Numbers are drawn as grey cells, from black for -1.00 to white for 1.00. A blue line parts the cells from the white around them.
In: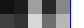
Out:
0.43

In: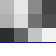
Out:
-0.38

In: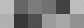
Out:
0.14

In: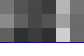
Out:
-0.16

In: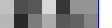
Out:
0.06

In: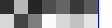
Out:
0.78

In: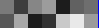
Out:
0.22

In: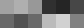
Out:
0.01
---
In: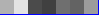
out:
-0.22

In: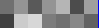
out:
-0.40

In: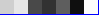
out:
-0.88

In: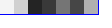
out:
-0.45

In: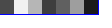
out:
0.24

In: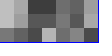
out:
-0.23

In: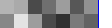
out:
-0.32
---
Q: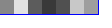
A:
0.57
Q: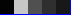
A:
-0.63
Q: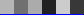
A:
0.60
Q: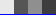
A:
0.12
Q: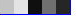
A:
-0.12
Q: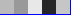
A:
-0.70
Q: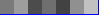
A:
0.13
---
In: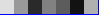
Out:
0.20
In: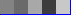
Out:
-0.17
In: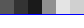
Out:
-0.60
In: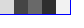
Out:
-0.46
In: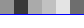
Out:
-0.56
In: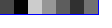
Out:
-0.98
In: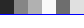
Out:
0.05
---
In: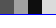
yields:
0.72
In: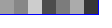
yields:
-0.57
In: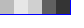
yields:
-0.59
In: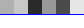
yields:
0.81
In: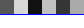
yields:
0.33
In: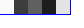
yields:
0.78
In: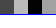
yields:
0.27
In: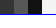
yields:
0.91
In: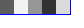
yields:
0.72
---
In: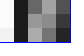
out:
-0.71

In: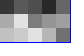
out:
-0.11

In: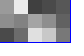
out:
-0.06

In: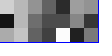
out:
-0.04

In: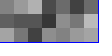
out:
0.29

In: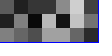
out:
-0.67

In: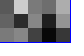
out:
-0.57

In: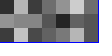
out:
-0.33
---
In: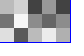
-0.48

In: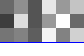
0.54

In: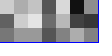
0.11

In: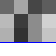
-0.27

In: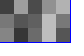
0.40

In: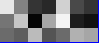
-0.59
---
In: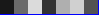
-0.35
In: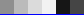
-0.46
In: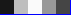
-0.46
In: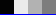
-0.02
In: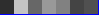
-0.37
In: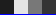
-0.59
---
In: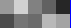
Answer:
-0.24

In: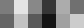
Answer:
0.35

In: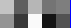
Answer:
-0.09

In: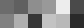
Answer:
0.86

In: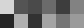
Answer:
-0.52

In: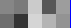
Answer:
-0.32

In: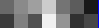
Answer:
-0.28
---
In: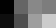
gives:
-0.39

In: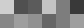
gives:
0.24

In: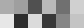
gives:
-0.65

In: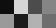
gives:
-0.79

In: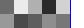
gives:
-0.42

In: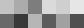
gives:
-0.55

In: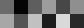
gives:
-0.34

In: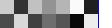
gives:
0.70

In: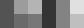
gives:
-0.17
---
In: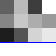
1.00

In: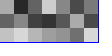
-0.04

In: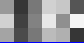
-0.33

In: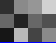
0.64

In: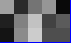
-0.93

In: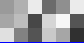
0.84

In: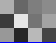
0.09

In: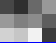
0.20

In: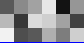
0.18
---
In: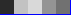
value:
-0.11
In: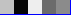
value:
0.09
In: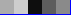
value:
0.08
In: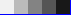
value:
-0.81
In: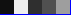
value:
0.24
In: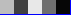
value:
-0.95
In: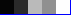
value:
0.99
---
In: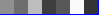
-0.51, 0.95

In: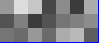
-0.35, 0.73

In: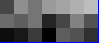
-0.72, 0.48

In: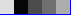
-0.41, 0.75

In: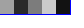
-0.03, 0.59

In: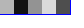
0.15, 0.71

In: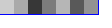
-0.03, 0.61
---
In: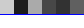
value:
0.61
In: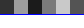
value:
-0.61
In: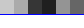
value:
0.58
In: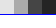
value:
0.79
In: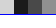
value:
0.66
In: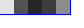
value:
0.79
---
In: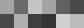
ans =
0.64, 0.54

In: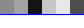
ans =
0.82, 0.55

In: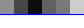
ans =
0.60, 0.13

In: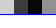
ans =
0.64, 0.14

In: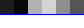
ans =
0.66, 0.39

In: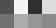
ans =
0.91, 0.73

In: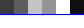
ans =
1.00, 0.54

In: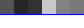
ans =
0.57, 0.02

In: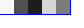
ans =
0.94, 0.68
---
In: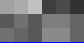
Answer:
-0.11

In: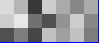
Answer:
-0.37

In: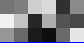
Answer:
0.18

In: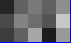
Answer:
-0.52

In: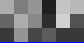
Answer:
-0.55

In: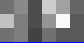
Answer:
-0.11
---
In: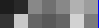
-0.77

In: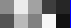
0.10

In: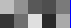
0.49

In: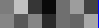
-0.03

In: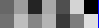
-0.19

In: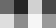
-0.17
